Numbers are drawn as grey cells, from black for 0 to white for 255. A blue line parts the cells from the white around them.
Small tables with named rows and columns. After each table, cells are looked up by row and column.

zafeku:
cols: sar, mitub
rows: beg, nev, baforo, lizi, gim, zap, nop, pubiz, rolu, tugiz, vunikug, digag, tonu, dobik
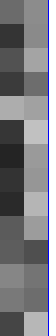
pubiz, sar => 51
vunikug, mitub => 79
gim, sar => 173
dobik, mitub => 183
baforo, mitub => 164
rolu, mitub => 181
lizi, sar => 59
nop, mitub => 154
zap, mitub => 193
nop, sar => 36
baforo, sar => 82
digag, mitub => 116
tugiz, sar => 91
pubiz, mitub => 150
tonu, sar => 121
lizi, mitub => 109
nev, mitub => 138
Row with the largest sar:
gim

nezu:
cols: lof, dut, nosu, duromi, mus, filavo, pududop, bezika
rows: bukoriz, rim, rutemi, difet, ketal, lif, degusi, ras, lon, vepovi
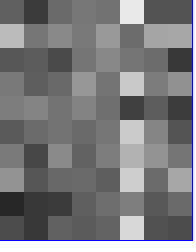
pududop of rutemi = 108
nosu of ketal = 115
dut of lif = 107
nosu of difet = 105
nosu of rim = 137
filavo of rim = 108
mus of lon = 110
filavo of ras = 206
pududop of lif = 133
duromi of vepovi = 91
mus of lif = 118
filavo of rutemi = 117
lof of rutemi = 87
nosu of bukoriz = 106
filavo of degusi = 178
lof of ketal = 125
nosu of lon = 59
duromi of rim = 121
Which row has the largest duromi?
difet

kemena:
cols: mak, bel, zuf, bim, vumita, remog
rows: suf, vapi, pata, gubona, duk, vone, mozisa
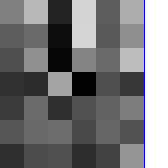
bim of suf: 212
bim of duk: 81
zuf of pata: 6
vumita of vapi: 89
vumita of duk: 98
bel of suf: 184
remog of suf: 173
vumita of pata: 106
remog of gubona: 55
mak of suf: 128
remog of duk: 125
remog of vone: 82
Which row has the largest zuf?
gubona

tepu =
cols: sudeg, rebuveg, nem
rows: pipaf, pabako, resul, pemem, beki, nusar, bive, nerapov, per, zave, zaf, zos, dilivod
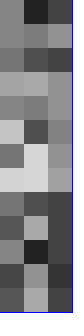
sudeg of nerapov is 211
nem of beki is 146
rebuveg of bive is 214
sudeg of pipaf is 133
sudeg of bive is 117
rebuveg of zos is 146
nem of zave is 67
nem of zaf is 67
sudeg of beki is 133

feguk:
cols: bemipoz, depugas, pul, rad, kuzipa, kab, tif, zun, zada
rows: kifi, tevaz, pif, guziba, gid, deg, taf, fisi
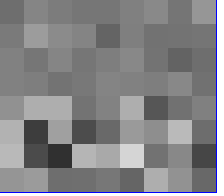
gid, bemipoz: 145
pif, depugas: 118
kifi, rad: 118
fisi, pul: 110
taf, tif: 114
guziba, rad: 120
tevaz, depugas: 156
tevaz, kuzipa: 100
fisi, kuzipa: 119
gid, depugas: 174
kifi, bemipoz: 110
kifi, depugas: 133

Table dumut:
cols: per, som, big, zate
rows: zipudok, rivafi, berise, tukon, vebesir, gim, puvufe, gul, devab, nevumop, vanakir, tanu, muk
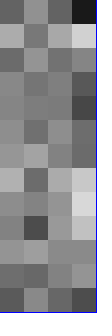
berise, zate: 133
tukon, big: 127
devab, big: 148
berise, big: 114
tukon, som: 117
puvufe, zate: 107
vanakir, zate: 138
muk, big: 103
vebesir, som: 125
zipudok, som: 145
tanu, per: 110
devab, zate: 216
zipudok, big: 99

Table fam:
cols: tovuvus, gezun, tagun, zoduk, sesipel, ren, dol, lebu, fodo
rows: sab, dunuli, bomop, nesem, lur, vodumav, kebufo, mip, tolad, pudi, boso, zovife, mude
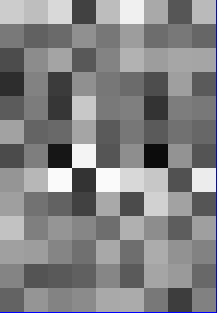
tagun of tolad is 98
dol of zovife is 165
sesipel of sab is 189
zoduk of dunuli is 144
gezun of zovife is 84
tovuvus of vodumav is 162
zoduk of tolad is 65
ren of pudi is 176
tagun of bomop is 164
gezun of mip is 183
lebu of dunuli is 120
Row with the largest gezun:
sab

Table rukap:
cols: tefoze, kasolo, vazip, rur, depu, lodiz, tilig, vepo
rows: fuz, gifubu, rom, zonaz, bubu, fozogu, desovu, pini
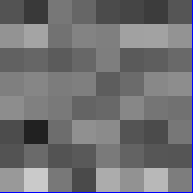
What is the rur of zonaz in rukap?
127
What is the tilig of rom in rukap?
94
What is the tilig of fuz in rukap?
60
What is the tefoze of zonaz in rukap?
127
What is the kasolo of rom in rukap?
102
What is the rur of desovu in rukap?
89
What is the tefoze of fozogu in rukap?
76
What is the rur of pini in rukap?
74
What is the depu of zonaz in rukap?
93
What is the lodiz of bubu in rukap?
135
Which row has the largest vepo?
gifubu

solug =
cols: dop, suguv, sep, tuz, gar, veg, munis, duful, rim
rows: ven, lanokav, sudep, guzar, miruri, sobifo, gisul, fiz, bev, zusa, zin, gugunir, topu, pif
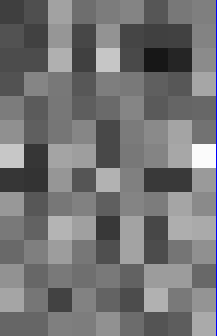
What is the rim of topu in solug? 148
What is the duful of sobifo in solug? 164
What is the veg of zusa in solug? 163
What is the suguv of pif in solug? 102
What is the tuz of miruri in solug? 94
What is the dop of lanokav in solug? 82
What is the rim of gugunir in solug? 104

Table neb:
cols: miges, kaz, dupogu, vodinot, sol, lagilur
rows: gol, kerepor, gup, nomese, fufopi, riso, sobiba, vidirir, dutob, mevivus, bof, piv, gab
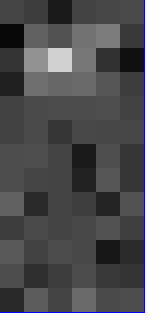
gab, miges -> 40
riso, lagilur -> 71
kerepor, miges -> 8
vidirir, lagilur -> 54
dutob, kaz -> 42
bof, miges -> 89
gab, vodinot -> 105
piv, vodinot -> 76
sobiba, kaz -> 78
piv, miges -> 77
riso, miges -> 65
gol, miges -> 69
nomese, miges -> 32
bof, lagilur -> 43
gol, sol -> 70

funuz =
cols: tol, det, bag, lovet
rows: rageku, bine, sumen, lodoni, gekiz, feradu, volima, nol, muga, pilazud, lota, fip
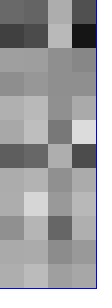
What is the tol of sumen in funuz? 159
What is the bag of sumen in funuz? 143
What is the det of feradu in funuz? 190
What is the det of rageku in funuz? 100
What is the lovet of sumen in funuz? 135
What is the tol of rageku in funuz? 105
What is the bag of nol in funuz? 144
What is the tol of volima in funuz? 94
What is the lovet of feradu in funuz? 220
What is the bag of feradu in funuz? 120
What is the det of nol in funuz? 179
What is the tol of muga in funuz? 173
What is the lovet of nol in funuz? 171
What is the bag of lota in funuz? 140
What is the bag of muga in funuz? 153
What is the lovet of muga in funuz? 184
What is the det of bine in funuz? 75
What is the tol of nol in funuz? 172
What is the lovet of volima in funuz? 76
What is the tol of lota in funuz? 170

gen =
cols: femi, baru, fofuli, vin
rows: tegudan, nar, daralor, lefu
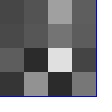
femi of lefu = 53
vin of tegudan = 94
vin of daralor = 68
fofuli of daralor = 224
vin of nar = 92
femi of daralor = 93
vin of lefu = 119
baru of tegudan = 83
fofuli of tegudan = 160
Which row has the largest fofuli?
daralor

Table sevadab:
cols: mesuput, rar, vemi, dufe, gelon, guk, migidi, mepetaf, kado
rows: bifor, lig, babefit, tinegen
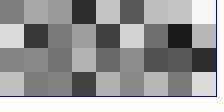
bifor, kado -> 246
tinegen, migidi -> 184
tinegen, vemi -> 131
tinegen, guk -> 135
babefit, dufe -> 177
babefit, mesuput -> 133
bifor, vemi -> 153
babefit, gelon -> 104
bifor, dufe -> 46
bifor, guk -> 88
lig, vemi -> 122
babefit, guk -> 140
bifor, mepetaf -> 197
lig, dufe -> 158
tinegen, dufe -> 66
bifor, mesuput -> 125
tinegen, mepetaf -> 121
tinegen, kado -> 219
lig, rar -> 54

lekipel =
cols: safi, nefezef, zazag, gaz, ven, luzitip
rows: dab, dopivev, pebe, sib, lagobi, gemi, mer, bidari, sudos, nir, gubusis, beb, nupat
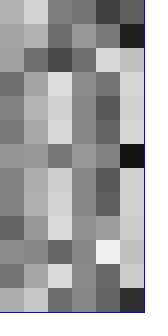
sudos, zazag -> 211
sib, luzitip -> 213
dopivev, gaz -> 150
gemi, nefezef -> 168
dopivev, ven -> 120
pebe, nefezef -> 111
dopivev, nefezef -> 178
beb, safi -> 117
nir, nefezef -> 150
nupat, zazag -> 108
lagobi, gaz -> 135
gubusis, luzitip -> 191
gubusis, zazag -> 102

